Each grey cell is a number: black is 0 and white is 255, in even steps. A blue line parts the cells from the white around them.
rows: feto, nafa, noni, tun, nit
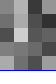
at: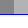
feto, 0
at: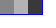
feto, 0
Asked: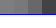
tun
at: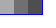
nit, 0
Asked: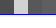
noni

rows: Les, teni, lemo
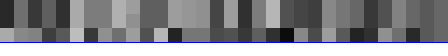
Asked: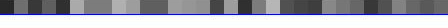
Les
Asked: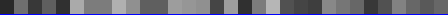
teni

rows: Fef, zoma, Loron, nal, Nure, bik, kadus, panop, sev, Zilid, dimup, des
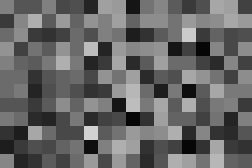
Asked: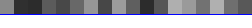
des
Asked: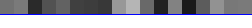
kadus

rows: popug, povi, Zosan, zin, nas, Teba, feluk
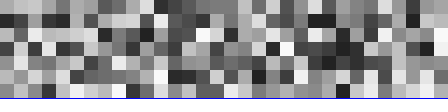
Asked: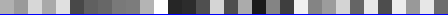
Teba
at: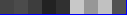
zin, 21
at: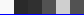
Teba, 11
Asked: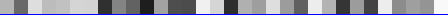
Zosan
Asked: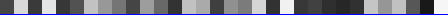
zin
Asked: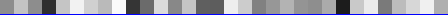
feluk
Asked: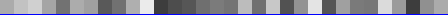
popug

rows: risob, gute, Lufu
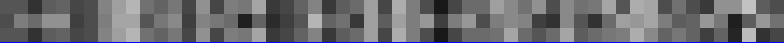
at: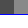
risob, 39
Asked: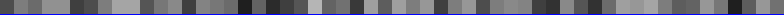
gute
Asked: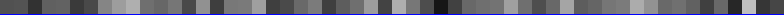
Lufu

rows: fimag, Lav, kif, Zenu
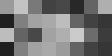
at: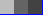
Lav, 4
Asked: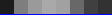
Zenu
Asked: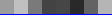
fimag
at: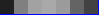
Zenu, 0
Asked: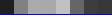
Lav

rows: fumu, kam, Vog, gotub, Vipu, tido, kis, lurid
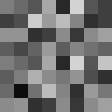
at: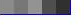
tido, 3
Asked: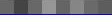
gotub
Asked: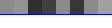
lurid
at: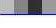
kis, 3

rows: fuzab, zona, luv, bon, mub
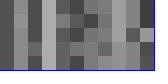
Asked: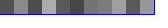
luv
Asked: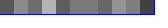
bon

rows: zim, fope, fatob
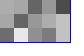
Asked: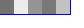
fatob
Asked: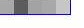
fope
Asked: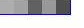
zim
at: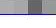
zim, 0

